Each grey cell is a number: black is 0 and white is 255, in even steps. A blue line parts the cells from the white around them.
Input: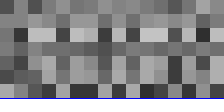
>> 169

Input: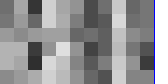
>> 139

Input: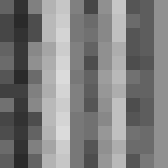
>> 93

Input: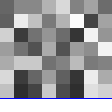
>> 193

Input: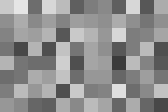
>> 151
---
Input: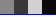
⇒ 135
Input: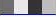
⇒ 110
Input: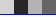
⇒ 212
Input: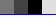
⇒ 119
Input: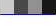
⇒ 202
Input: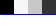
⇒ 1
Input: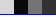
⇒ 215
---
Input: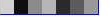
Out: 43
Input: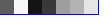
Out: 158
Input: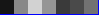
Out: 58
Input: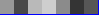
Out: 139
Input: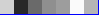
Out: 157
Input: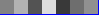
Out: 57
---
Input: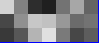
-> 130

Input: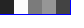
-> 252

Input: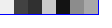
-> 66

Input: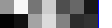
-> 248

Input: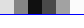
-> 133

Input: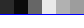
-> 11

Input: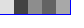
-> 66

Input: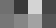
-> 57
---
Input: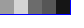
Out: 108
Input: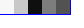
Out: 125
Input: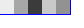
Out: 167
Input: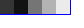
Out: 117
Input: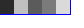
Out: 123
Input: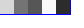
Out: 116
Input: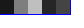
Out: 68
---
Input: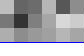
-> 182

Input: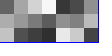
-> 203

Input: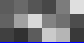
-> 181

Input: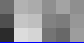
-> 104

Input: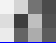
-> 172

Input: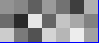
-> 237
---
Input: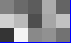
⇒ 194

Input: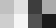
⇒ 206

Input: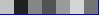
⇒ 154

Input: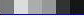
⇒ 152

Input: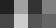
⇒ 128

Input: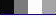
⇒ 122

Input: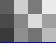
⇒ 206
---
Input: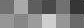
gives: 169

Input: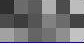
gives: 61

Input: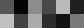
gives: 4

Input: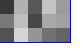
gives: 190

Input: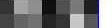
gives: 164

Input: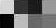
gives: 51

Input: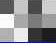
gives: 169

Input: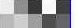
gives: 142

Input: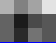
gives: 27
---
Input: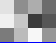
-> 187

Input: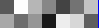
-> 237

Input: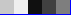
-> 16

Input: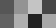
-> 175

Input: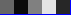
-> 128

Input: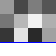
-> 227

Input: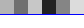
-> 34

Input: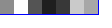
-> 56

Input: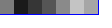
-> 138

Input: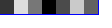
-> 75
